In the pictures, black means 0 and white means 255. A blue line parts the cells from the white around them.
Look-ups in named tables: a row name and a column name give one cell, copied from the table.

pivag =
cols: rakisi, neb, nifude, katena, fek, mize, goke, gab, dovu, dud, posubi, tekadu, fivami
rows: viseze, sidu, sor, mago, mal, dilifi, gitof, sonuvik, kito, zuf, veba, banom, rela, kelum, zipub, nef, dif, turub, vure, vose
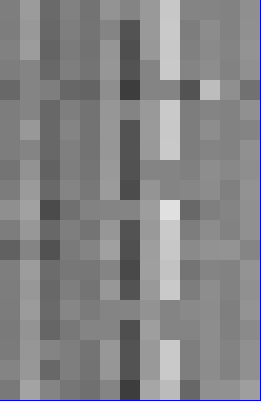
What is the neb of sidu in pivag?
152
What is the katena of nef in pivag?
134
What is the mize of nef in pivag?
132
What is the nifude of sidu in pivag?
104
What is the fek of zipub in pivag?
116
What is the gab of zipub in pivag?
153
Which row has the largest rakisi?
veba

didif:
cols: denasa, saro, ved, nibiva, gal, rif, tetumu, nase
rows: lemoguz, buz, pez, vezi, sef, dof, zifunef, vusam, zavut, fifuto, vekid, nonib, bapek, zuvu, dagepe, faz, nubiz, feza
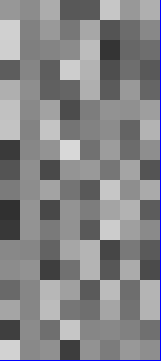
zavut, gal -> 153
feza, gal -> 146
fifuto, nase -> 170
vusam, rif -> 156
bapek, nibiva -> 166
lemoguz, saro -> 140
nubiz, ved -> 111
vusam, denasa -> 58
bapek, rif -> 70
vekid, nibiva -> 147
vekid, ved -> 72
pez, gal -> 188
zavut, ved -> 73
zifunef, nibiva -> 116
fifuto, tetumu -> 142
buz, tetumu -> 108

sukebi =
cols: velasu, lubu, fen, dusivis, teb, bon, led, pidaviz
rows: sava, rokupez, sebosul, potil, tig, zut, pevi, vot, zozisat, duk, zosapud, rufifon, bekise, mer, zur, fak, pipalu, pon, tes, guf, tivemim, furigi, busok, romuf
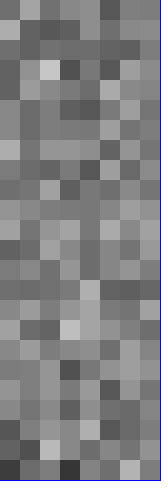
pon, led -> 158
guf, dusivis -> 122
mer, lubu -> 136
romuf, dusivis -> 54
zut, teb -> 87
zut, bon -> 122
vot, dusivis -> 149
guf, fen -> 149
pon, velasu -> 136
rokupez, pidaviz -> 139
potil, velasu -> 98
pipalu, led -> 127
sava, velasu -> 111
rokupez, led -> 137
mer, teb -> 109
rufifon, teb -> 120
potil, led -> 158
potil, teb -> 120
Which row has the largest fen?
potil

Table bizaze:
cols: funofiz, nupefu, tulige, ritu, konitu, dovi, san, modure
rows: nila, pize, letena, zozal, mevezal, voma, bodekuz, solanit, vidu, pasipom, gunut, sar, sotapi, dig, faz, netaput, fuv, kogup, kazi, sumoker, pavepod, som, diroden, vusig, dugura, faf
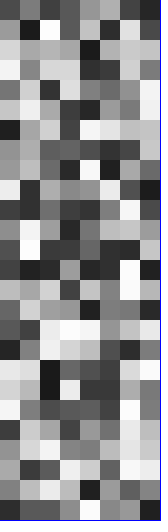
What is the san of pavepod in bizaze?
252
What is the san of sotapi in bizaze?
44
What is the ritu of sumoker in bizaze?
236
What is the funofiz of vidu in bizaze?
153
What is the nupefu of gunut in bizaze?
49
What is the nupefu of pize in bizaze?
27
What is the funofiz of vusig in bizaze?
170
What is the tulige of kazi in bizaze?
26
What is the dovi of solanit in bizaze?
51
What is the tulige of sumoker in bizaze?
25
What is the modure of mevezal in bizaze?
243
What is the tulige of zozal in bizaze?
215
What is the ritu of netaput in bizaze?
151
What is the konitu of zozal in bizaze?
48
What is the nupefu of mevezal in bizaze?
208
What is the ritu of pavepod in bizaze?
89
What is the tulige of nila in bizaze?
64
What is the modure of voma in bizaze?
241
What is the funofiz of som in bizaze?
61
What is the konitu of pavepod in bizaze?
93

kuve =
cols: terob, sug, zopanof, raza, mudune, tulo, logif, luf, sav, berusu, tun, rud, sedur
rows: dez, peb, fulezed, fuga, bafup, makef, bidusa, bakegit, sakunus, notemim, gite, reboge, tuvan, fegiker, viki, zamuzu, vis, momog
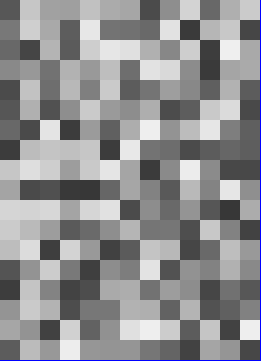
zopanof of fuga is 114
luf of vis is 238
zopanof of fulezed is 180
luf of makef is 174
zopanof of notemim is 80
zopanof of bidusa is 228
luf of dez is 75
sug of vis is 147
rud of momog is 149
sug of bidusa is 74
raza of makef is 142
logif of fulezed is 224
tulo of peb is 115
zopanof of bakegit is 196

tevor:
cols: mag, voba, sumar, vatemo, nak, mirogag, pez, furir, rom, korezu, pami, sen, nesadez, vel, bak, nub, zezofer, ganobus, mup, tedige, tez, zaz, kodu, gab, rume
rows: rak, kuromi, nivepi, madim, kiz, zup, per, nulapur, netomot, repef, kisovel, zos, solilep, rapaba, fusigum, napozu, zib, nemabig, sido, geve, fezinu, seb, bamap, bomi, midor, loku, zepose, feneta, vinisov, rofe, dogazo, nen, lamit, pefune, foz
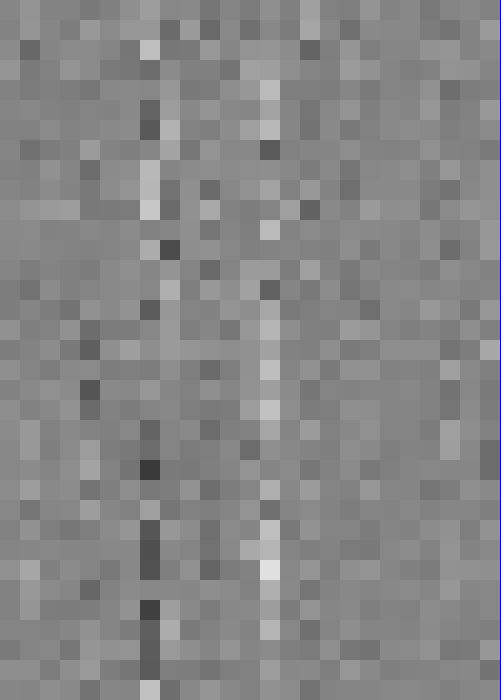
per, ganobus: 121
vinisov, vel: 224
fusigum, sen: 142
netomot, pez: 142
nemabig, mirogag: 143
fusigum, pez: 139
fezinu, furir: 132
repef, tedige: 137
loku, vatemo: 135
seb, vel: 165
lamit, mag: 122
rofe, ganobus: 135
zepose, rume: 146
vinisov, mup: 148
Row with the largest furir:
kisovel

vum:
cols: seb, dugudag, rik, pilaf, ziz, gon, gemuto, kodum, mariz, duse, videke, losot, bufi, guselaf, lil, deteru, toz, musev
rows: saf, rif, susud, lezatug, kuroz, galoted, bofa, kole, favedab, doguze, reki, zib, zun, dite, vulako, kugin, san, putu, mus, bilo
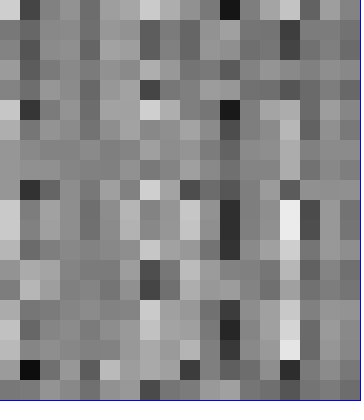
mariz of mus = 160
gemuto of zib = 178
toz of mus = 139
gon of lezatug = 145
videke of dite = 155
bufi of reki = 126
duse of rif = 102
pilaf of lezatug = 137
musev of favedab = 126
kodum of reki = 131
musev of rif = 114
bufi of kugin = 141
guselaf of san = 160
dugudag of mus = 13
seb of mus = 155
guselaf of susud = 118
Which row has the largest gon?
mus

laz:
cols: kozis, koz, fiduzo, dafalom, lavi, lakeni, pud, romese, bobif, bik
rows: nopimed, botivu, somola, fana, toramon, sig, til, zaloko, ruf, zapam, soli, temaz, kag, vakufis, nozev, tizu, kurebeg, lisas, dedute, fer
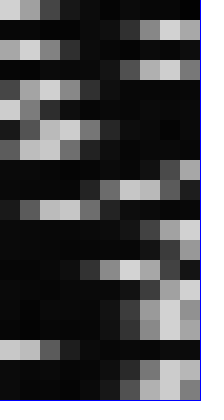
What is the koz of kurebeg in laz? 4
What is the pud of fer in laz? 81
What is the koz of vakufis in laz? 6
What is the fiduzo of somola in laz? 130
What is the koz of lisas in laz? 188
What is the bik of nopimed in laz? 2
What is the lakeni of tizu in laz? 18
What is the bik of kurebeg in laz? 165
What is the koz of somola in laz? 209
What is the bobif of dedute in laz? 204
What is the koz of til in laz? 83
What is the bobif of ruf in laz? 74
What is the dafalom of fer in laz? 5
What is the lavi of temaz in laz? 10
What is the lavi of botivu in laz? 11

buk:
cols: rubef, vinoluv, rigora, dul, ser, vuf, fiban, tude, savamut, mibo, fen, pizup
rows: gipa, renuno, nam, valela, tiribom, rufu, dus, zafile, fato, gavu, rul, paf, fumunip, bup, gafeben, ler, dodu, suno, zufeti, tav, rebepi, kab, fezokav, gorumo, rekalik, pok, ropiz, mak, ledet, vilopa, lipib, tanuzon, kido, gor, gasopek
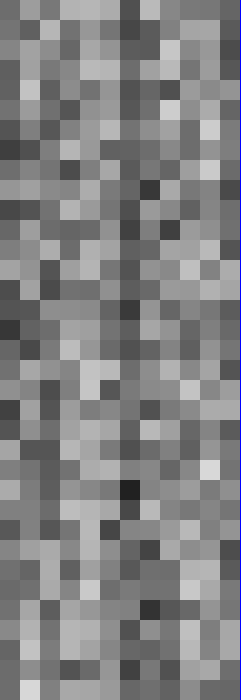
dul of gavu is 133
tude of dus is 142
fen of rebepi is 171
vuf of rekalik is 121
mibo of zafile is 109
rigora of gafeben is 75
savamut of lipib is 87
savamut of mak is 169
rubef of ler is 84
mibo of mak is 141
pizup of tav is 157
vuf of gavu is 122

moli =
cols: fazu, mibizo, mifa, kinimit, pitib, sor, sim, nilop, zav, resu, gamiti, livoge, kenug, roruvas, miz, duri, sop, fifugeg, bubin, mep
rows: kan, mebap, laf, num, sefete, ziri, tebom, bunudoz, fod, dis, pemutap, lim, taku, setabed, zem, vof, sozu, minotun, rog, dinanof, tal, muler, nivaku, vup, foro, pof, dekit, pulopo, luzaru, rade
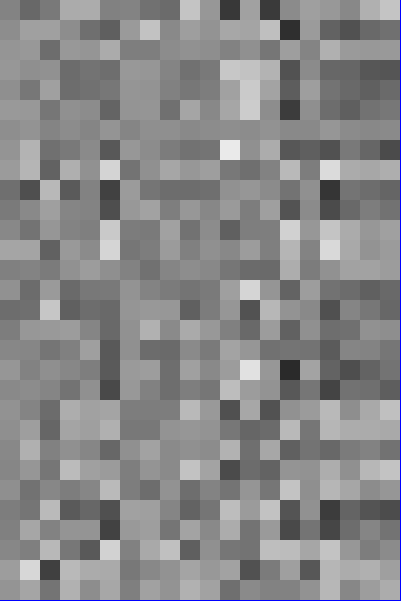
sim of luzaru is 120
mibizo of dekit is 166
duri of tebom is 137
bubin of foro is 140
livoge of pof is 189
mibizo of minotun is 134
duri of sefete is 158
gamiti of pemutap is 135
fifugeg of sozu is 112
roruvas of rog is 151
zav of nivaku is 138
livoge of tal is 80
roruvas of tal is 82
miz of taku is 181

